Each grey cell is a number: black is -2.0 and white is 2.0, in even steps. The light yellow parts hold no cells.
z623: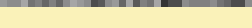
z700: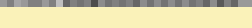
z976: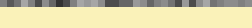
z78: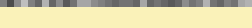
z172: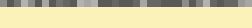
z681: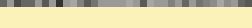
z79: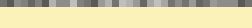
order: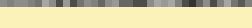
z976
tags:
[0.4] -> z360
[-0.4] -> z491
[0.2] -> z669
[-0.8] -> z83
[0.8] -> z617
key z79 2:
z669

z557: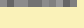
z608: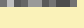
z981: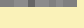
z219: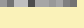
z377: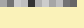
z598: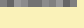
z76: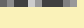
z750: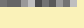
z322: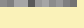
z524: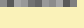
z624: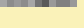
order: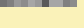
z322
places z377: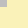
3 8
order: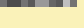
z608
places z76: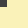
2 3 6 7 8
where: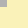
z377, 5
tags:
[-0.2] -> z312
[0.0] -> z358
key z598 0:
z358

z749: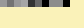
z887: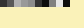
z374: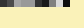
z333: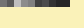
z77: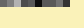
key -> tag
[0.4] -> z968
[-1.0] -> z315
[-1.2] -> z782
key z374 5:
z782
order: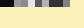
z887
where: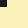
z374, 6
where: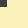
z333, 5

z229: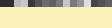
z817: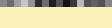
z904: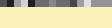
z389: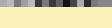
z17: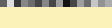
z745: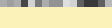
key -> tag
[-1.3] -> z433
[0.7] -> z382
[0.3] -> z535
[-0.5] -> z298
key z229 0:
z433
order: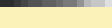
z229
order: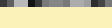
z389
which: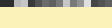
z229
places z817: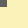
13

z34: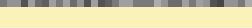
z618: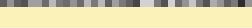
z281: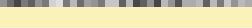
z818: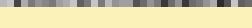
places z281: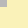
10 18 23 28 30 34
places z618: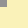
1 10 26 31 35
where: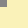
z818, 6
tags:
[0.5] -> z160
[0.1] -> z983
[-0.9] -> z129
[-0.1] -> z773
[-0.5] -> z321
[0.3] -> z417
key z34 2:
z417
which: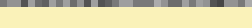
z34

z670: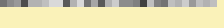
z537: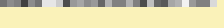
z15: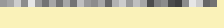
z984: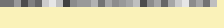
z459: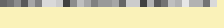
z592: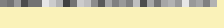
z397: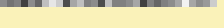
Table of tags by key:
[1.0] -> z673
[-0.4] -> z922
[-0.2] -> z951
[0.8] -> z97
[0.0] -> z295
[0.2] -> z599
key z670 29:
z97
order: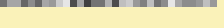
z984
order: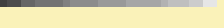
z984

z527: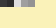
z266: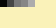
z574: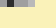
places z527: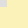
2
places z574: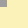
0 2 3

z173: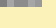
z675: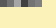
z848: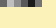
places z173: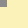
2 3
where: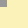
z173, 5
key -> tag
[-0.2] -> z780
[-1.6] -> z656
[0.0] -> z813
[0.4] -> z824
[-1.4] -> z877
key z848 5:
z780
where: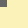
z848, 0
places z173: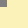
0

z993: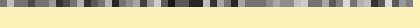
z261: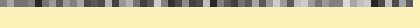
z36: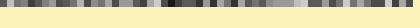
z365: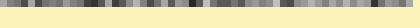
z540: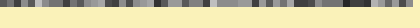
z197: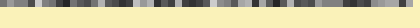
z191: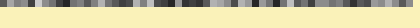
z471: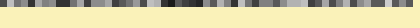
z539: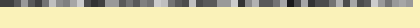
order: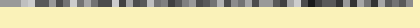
z36
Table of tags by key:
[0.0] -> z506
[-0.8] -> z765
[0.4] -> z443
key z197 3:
z506
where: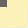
z540, 55
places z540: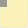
13 20 24 25 34 35 37 39 54 56
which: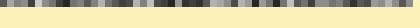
z191
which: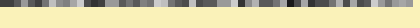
z539

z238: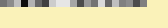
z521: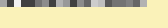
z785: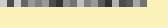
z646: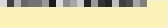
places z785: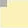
16
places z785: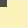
1 7 17
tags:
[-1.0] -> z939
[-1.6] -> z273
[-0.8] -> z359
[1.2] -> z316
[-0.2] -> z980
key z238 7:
z316
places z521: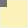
5 16 17
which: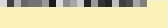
z646
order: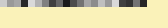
z646

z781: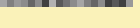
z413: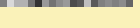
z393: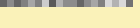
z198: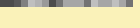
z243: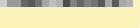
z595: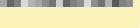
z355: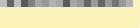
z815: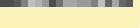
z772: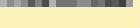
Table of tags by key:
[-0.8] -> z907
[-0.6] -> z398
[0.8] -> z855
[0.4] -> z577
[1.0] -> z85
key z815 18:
z398
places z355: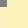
4
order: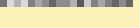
z393
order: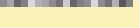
z595

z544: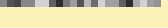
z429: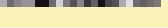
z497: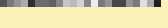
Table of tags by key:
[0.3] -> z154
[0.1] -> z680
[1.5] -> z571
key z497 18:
z154
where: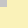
z497, 9

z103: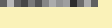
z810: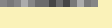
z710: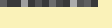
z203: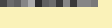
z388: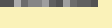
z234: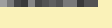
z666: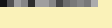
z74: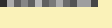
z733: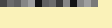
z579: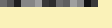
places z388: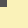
0 1 8 13
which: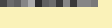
z203
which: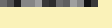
z579
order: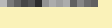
z103
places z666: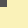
1
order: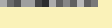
z74
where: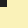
z579, 2

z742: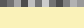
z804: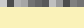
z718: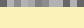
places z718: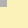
1 3 7 8 10
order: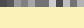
z742

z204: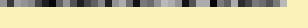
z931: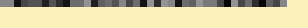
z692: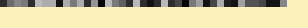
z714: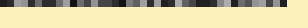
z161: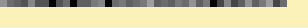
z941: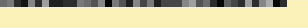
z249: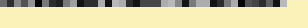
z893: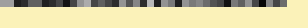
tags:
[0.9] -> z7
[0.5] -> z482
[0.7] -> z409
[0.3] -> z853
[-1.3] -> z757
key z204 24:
z409
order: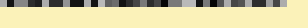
z249
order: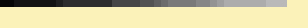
z249
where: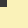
z204, 1

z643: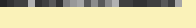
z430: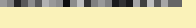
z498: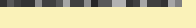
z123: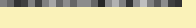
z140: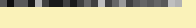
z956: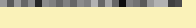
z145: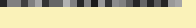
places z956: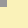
0 2 21
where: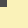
z956, 25
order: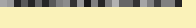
z145
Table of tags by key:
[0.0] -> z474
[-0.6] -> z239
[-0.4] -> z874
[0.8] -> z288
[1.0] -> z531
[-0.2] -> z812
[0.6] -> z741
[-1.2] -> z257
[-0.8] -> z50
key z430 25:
z874
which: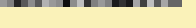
z430
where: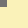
z956, 19
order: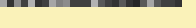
z498

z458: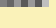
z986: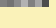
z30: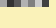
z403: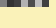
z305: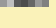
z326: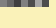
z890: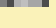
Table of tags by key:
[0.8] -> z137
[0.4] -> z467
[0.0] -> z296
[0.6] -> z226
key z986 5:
z226
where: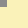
z986, 2
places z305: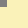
6
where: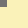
z986, 1
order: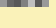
z458
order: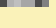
z890
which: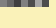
z326

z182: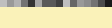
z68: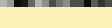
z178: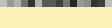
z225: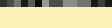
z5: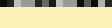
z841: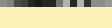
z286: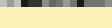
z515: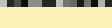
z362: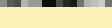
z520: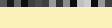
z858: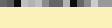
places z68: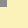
6 9
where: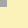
z182, 5
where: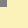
z841, 1
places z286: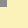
6 15

